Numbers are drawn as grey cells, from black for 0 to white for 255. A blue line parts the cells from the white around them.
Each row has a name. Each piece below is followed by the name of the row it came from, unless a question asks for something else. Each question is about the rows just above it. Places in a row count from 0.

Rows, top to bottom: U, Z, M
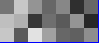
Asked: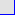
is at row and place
M, 2
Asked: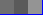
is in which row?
Z
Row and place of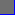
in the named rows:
Z, 3
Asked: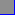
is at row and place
M, 6
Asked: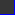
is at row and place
Z, 2
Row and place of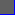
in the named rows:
M, 5
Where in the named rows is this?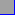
M, 3

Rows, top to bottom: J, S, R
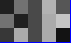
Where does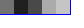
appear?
S
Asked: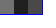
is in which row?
S
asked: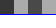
R

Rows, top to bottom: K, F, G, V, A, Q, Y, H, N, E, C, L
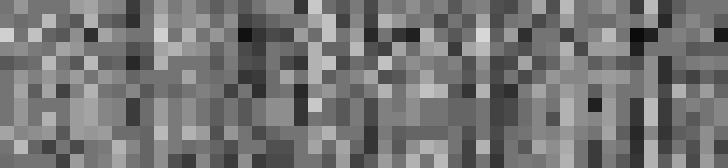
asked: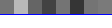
L
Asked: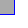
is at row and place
C, 40
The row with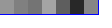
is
E

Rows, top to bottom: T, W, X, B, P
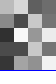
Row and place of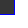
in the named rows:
P, 0
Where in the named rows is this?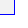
P, 3
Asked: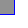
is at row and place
P, 2
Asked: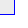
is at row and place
X, 3

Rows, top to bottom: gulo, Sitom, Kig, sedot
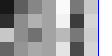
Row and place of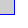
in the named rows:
Kig, 6
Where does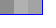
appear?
Sitom
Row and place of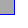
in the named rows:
sedot, 2

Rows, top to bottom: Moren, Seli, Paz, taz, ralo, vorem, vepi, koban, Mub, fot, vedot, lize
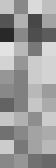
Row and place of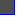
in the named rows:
Paz, 2
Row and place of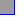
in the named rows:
vepi, 3
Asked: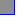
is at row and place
Mub, 2
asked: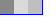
Moren

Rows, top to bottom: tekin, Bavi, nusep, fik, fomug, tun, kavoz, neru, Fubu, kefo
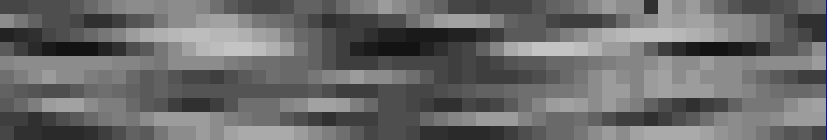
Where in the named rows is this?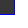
Bavi, 24
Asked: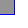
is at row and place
kefo, 51

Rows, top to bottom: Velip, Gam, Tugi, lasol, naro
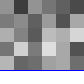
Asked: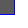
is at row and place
Tugi, 2
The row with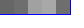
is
naro
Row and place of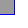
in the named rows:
Gam, 3

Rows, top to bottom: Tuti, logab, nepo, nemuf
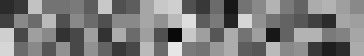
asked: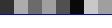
nepo
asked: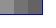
logab
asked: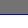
Tuti
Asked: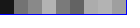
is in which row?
Tuti
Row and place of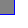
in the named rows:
nepo, 24
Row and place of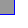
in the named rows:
nemuf, 15
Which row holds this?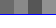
nemuf

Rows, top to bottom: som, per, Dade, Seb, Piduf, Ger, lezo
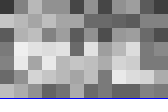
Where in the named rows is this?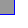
Dade, 8
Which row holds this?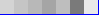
Ger
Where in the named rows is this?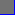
lezo, 4
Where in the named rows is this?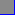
Seb, 11
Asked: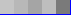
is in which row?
Ger

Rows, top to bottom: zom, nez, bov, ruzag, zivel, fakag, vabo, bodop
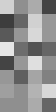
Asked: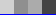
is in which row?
zom
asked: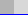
vabo
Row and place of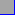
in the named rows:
fakag, 2
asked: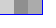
zom
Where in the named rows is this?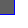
fakag, 1
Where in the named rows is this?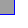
vabo, 0
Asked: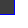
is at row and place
nez, 0

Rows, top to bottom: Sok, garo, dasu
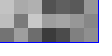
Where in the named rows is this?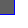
Sok, 4
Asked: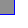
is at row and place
dasu, 6

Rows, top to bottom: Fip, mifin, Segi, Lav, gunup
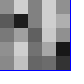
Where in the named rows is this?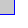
Segi, 3
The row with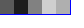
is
mifin
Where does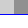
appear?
Fip
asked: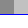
gunup
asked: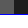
mifin
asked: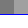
Segi

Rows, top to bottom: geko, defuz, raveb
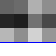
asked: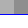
geko
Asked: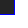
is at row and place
defuz, 0
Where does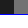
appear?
defuz

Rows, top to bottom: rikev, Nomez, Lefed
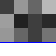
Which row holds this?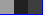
Nomez
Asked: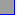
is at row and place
Nomez, 0
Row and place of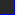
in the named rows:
Nomez, 3

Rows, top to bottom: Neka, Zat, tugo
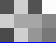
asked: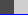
tugo
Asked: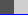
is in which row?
Neka
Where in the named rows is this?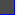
tugo, 0
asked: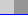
tugo

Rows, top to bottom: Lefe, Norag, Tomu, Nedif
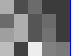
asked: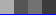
Tomu
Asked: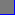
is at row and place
Nedif, 4
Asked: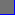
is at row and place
Tomu, 3

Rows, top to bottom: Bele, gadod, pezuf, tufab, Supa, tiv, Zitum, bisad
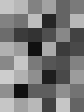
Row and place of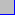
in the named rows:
gadod, 2
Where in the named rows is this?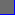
pezuf, 0
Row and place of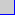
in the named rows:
tiv, 0
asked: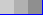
tiv
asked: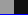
tufab
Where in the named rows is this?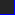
gadod, 3

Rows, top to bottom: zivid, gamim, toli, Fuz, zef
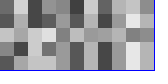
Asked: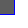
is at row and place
gamim, 3
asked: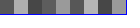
gamim
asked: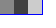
zivid
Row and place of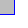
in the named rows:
toli, 5
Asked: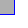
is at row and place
gamim, 1

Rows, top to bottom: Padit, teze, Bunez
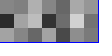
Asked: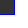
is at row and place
teze, 3
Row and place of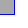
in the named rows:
Padit, 5
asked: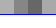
Padit

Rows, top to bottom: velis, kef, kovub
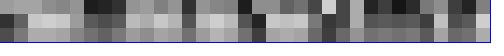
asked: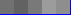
kovub
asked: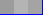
kovub

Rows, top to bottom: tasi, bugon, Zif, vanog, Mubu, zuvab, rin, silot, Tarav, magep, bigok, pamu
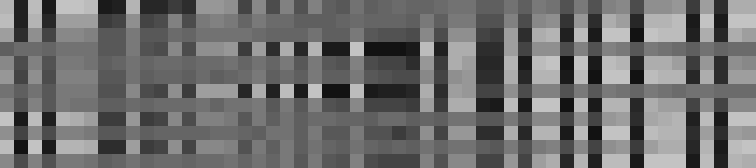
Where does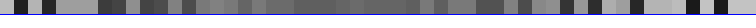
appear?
bugon
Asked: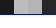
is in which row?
Mubu
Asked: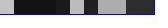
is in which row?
vanog
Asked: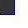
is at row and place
bugon, 40
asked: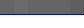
bugon
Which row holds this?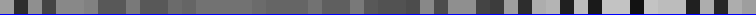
Zif
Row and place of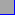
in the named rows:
Tarav, 46

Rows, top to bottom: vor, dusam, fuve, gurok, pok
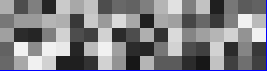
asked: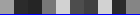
gurok
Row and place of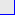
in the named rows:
gurok, 4
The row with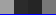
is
gurok
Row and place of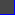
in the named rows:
dusam, 13
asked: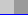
dusam
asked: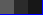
pok

